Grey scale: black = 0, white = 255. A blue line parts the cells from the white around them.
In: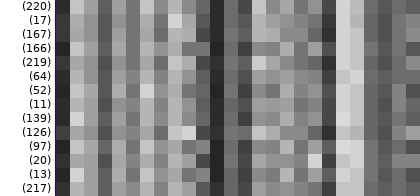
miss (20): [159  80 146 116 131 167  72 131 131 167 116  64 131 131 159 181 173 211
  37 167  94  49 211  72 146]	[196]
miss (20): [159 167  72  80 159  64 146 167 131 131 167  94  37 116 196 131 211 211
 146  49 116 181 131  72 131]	[173]
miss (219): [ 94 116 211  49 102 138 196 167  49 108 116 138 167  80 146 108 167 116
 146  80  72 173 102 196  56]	[203]
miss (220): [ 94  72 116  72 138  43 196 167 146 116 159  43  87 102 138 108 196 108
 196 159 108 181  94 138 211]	[188]
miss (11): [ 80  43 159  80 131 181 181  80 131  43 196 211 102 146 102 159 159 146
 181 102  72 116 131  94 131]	[153]
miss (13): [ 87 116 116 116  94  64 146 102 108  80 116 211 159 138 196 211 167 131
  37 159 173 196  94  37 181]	[124]

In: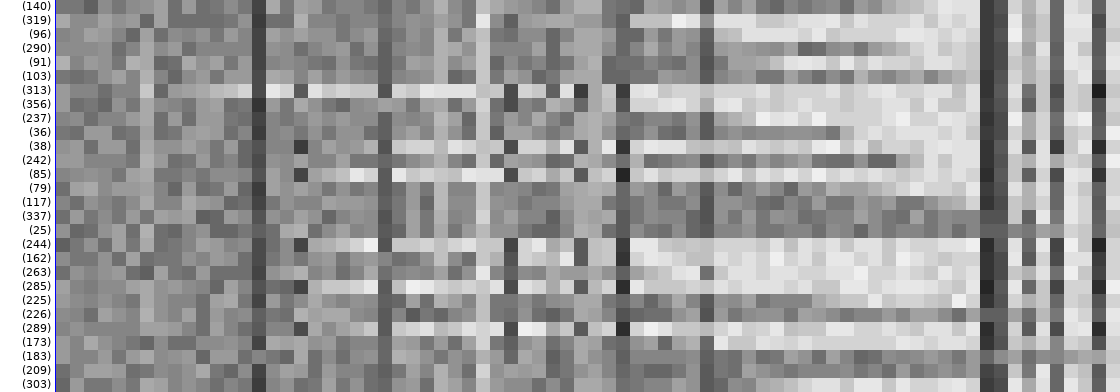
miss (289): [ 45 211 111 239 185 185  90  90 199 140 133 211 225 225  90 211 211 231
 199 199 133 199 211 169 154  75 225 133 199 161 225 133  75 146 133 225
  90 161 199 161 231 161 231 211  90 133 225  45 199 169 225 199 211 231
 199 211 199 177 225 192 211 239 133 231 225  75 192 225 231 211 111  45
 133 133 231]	[205]
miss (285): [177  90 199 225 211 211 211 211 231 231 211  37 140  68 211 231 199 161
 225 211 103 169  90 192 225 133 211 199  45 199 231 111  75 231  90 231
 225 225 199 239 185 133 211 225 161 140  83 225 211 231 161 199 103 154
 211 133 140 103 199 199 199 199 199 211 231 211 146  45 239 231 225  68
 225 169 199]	[125]
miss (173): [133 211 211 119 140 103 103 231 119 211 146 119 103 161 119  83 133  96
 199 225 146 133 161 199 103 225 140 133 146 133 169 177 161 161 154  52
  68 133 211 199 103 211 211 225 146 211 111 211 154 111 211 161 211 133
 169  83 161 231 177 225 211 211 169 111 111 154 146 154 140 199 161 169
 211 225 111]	[218]

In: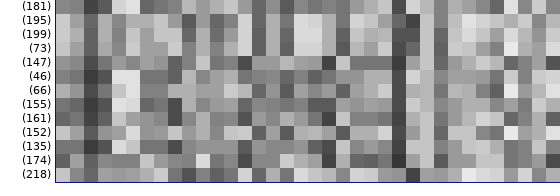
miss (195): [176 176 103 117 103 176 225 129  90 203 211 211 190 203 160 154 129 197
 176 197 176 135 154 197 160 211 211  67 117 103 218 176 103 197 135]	[183]
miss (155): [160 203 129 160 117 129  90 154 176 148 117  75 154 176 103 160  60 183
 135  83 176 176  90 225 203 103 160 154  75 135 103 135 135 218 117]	[123]
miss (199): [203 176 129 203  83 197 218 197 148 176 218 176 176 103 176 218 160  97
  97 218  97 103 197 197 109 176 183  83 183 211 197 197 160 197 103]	[154]
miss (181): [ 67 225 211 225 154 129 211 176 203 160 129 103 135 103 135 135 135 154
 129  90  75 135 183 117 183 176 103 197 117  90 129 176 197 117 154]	[141]
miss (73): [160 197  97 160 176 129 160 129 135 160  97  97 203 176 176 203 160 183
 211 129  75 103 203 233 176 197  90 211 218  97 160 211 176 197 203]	[168]
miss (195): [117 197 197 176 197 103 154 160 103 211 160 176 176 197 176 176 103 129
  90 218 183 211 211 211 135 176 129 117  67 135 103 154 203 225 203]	[190]
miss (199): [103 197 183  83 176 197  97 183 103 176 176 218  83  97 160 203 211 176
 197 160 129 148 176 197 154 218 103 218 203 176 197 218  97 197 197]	[109]

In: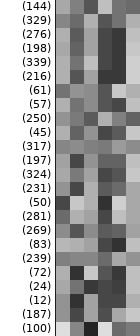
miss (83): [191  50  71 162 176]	[183]
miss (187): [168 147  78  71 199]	[162]
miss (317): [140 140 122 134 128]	[155]
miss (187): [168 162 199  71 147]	[78]
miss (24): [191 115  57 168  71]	[63]

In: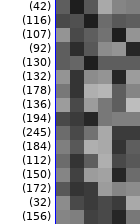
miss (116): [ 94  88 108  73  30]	[80]
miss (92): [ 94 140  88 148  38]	[45]
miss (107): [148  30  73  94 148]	[114]
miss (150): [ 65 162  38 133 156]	[108]
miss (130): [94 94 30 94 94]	[102]

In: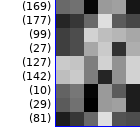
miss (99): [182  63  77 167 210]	[190]
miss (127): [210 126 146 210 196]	[202]
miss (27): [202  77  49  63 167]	[174]
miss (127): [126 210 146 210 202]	[196]
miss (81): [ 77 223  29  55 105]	[83]
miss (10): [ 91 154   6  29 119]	[99]

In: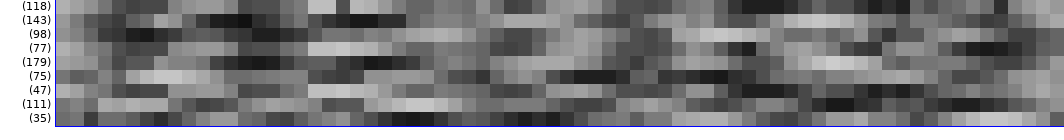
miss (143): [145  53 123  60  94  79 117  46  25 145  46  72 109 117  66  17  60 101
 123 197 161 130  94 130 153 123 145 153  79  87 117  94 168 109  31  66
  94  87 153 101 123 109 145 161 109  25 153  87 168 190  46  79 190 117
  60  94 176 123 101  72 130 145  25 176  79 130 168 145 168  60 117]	[39]
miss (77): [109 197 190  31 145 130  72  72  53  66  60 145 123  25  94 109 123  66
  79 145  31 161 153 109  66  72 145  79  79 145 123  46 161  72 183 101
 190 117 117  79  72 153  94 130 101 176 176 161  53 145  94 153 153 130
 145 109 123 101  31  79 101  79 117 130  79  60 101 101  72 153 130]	[137]

